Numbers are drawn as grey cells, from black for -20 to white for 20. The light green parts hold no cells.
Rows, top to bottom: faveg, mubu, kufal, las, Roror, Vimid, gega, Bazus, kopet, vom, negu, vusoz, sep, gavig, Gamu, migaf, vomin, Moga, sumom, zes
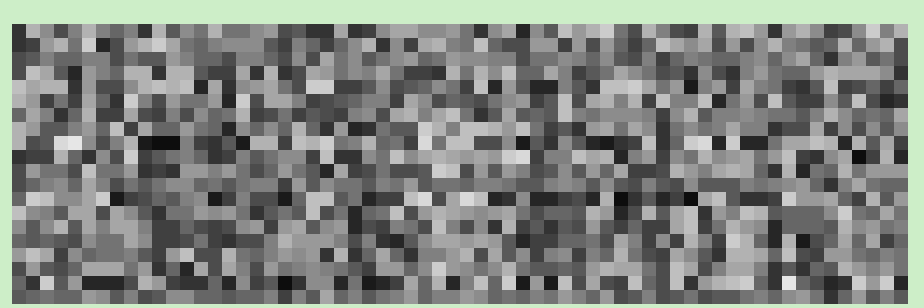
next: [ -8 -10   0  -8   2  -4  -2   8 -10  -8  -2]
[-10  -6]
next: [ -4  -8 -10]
[-8  2]
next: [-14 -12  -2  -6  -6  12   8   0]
[10 10]
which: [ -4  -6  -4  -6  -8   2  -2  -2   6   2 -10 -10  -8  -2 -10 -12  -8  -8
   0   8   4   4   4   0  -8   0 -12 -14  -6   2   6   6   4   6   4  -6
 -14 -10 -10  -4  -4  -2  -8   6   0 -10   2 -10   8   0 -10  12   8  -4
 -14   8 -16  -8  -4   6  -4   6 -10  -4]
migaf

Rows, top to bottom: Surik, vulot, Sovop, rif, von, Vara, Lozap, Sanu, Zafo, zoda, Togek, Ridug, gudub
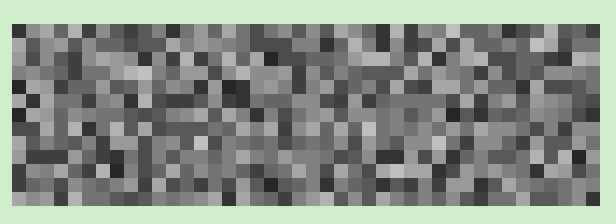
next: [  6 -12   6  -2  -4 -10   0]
[4 8]
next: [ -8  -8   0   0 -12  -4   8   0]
[-12   2]
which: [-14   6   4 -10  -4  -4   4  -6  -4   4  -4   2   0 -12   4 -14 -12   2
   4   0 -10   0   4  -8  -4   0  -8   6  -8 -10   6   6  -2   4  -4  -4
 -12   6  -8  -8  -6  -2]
von
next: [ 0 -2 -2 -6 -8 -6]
[0 2]

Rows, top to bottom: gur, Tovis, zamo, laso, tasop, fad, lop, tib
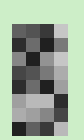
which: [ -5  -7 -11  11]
gur
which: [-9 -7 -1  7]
laso
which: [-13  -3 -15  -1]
Tovis

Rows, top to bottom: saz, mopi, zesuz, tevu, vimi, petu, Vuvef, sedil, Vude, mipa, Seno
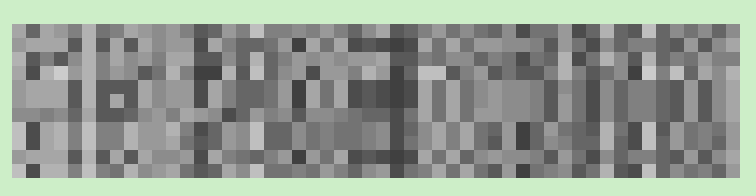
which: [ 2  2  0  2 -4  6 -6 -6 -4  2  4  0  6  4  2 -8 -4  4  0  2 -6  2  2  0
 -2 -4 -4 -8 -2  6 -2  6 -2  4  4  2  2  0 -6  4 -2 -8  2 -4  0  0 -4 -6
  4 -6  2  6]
Vuvef
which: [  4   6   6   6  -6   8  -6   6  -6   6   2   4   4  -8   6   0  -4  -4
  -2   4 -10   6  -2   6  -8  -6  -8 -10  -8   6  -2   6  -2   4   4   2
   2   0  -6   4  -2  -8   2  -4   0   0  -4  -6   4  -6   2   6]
mopi
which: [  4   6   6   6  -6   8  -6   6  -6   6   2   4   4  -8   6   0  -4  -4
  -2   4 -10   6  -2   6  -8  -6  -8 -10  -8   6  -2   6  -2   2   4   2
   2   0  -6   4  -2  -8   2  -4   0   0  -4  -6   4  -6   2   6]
petu
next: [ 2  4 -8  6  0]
[-2 -4]

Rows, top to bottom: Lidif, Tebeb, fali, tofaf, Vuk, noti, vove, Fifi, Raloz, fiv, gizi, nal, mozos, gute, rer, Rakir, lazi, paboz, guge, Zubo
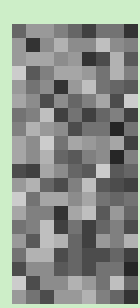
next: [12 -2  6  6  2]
[ 6 -2]
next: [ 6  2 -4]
[-6 12]
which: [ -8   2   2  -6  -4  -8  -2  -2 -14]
paboz
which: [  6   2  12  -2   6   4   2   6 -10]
Raloz
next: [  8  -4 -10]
[4 0]

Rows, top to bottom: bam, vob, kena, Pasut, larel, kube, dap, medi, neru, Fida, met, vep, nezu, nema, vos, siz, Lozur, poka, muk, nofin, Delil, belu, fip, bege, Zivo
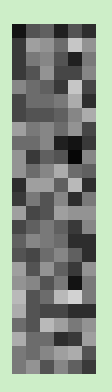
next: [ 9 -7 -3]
[ 9 13]
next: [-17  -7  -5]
[-15  -7]

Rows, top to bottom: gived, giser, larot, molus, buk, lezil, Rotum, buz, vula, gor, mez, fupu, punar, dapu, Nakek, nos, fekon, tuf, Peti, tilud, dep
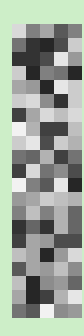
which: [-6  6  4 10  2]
tuf
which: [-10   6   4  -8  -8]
nos
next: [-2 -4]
[  8 -10]

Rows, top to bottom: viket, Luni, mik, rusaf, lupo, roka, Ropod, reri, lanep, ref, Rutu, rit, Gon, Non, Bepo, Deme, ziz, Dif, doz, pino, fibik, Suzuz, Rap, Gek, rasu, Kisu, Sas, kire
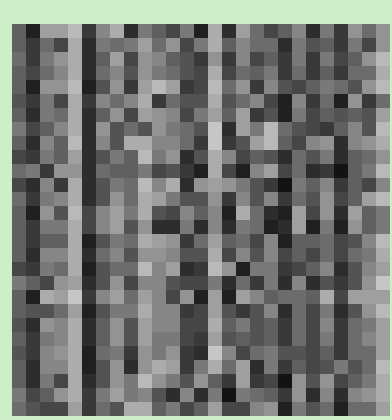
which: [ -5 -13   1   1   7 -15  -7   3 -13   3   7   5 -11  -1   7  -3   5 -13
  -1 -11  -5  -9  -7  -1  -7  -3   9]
rasu
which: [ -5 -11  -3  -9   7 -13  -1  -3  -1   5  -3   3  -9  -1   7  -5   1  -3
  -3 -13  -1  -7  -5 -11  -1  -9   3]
Luni
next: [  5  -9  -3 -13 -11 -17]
[-5 -1]
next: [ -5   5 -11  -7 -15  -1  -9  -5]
[-7 -5]

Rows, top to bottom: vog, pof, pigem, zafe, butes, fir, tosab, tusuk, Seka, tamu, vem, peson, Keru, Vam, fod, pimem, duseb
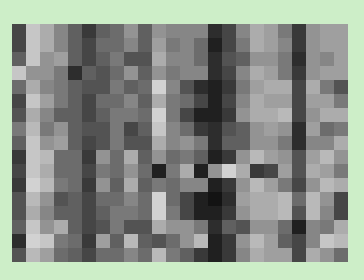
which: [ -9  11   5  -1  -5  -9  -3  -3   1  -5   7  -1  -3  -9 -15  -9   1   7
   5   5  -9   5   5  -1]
fir
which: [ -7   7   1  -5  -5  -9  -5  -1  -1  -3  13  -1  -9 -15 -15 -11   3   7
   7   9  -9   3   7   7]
tosab
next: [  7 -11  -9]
[ 5 -7]
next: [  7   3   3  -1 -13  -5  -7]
[3 3]
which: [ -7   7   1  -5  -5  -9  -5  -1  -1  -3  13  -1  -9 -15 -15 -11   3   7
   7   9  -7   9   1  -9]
Vam
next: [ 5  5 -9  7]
[ 3 -3]

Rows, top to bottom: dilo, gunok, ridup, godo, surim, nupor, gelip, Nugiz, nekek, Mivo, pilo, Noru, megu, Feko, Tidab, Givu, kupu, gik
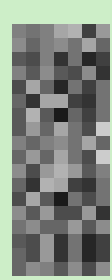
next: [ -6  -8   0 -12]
[ -2 -14]
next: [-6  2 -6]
[-8  2]
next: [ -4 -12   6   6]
[-10 -12]
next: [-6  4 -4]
[ 6 -2]
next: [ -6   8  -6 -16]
[ -4 -10]

